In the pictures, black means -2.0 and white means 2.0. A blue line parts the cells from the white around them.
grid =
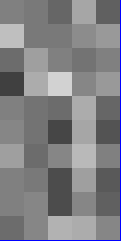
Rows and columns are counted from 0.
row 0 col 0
0.0
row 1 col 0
1.0
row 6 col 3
0.9
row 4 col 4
-0.4
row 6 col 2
0.1
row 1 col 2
-0.1
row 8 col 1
0.1
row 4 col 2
-0.3
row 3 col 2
1.3
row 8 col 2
-0.8
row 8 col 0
0.0
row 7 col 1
-0.1
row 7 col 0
0.0
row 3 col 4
0.4
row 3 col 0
-1.0

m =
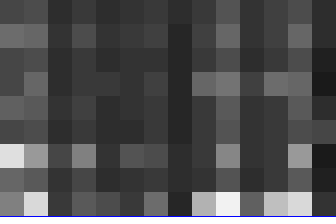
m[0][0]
-0.9
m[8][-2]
1.4
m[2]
[-0.9, -0.8, -1.3, -1.1, -1.3, -1.2, -1.2, -1.4, -1.1, -0.8, -1.3, -1.1, -0.8, -1.5]
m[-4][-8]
-1.1
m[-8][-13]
-0.4
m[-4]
[-0.9, -0.8, -1.3, -1.1, -1.3, -1.3, -1.1, -1.4, -1.1, -0.7, -1.2, -1.1, -0.8, -0.9]
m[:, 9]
[-0.7, -0.4, -0.8, -0.2, -0.6, -0.7, 0.1, -0.7, 1.8]
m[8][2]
-1.1
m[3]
[-0.9, -0.4, -1.3, -1.1, -1.1, -1.2, -1.0, -1.4, -0.4, -0.2, -1.0, -0.3, -0.4, -1.6]
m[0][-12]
-1.3
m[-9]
[-0.9, -0.8, -1.3, -1.1, -1.3, -1.2, -1.1, -1.3, -1.1, -0.7, -1.2, -1.0, -0.8, -1.3]
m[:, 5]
[-1.2, -1.1, -1.2, -1.2, -1.2, -1.3, -0.7, -1.2, -1.1]
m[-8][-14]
-0.3
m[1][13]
-1.3
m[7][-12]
-1.2
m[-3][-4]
-1.2
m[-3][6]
-0.8
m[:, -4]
[-1.2, -1.2, -1.3, -1.0, -1.2, -1.2, -1.2, -1.3, -0.5]
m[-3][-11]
0.0
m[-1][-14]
0.0
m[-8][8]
-1.0
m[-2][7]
-1.3
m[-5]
[-0.5, -0.6, -1.2, -1.0, -1.3, -1.2, -1.1, -1.4, -1.1, -0.6, -1.2, -1.1, -0.6, -1.3]
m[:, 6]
[-1.1, -1.0, -1.2, -1.0, -1.1, -1.1, -0.8, -1.1, -0.3]
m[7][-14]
-0.4

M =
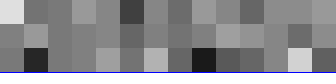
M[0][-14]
1.5
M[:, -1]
[0.4, 0.2, -0.5]
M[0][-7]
-0.3
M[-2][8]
0.0
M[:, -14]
[1.5, 0.0, -0.1]
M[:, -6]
[0.4, 0.0, -1.6]
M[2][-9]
-0.2
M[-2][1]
0.4
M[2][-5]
-0.6
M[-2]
[0.0, 0.4, -0.1, 0.0, 0.1, -0.4, 0.0, -0.2, 0.0, 0.5, 0.3, 0.1, -0.3, 0.2]
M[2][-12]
-0.1
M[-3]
[1.5, -0.2, -0.1, 0.4, 0.1, -1.0, 0.1, -0.3, 0.4, 0.1, -0.4, 0.2, 0.2, 0.4]
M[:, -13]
[-0.2, 0.4, -1.4]
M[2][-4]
-0.4

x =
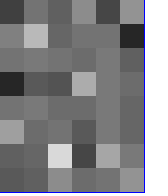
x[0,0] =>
-1.0
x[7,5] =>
0.3
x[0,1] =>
-0.2
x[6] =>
[-0.5, -0.4, 1.4, -0.9, 0.6, -0.1]
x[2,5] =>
-0.5
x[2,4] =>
-0.1
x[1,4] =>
-0.2
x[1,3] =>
-0.2
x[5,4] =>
-0.1
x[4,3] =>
-0.3
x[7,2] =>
0.2
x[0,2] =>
-0.5
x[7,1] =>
-0.5
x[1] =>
[0.0, 0.9, -0.4, -0.2, -0.2, -1.4]
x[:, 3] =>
[0.2, -0.2, -0.3, 0.7, -0.3, -0.6, -0.9, -0.3]

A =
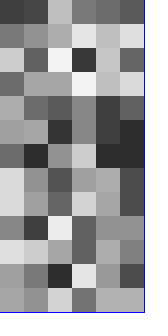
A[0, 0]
-1.0
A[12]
[0.6, 0.3, 1.3, -0.2, 0.8, 0.8]
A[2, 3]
-1.1
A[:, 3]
[-0.1, 1.6, -1.1, 1.8, 0.1, 0.1, 1.2, 0.5, 1.3, -0.5, -0.5, 1.6, -0.2]
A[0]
[-1.0, -0.9, 1.0, -0.1, -0.3, -0.6]
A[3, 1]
0.6
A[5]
[0.5, 0.6, -1.2, 0.1, -1.0, -1.3]
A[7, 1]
0.3
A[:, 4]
[-0.3, 1.0, 1.1, 1.0, -1.0, -1.0, -1.3, 0.7, 0.6, 0.3, 0.7, 0.4, 0.8]
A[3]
[-0.3, 0.6, 0.6, 1.8, 1.0, 1.4]
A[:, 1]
[-0.9, 0.3, -0.5, 0.6, -0.3, 0.6, -1.3, 0.3, 0.5, -1.0, 1.2, -0.1, 0.3]
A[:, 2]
[1.0, 0.7, 1.8, 0.6, -0.6, -1.2, 0.3, -0.7, -0.4, 1.7, 0.6, -1.3, 1.3]
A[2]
[1.2, -0.5, 1.8, -1.1, 1.1, -0.4]
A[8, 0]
1.4
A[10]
[1.5, 1.2, 0.6, -0.5, 0.7, 0.0]
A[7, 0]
1.4
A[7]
[1.4, 0.3, -0.7, 0.5, 0.7, -0.8]

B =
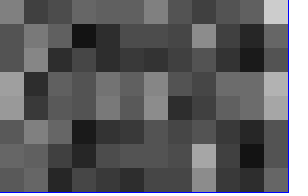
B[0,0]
0.0
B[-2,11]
-0.7
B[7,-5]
-0.9
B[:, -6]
[0.0, -0.8, -1.2, 0.1, 0.2, -0.7, -0.7, -0.9]
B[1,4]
-1.3
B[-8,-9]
-0.4
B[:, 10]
[-0.5, -1.4, -1.6, -0.3, -0.3, -1.4, -1.7, -1.3]
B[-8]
[0.0, -1.0, -0.8, -0.4, -0.5, -0.5, 0.0, -0.7, -1.0, -0.7, -0.5, 1.2]
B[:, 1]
[-1.0, -0.1, 0.1, -1.3, -1.1, 0.0, -0.5, -0.4]
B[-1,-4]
0.2
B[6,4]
-0.8
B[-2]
[-0.4, -0.5, -1.0, -1.4, -0.8, -0.7, -0.7, -0.8, 0.6, -1.0, -1.7, -0.7]
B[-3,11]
-0.7
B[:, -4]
[-1.0, 0.2, -0.7, -0.9, -1.0, -0.7, 0.6, 0.2]
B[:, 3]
[-0.4, -1.7, -0.9, -0.7, -0.7, -1.6, -1.4, -0.9]
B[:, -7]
[-0.5, -0.8, -1.1, -0.5, -0.6, -1.1, -0.7, -1.3]
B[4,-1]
0.6
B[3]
[0.5, -1.3, -0.5, -0.7, -0.2, -0.5, 0.1, -0.7, -0.9, -0.3, -0.3, 0.8]
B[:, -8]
[-0.5, -1.3, -1.3, -0.2, -0.1, -1.2, -0.8, -1.1]

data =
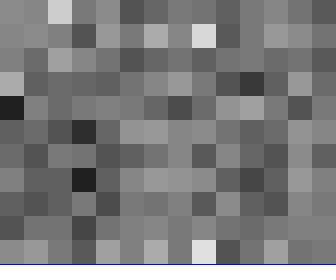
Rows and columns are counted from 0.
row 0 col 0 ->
0.2
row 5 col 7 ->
0.1
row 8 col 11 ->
-0.7
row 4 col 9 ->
0.3
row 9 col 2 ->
-0.2
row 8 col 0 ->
-0.5
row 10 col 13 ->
-0.1
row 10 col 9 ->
-0.7
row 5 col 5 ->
0.3
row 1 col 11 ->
0.4
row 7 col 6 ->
0.4
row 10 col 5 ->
0.0
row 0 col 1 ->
0.1
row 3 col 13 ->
-0.3
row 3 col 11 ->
-0.5
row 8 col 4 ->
-0.8
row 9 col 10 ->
-0.3
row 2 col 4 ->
-0.2
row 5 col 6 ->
0.4
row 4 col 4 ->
0.0
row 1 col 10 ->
-0.1
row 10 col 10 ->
-0.2
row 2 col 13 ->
-0.6
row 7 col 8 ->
0.2
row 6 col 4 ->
-0.7
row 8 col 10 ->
-0.5
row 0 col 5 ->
-0.7
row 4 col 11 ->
-0.1
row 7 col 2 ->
-0.5
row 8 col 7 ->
0.0
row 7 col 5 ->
0.1
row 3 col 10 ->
-1.1
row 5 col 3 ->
-1.3
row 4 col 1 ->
0.0
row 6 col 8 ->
-0.6
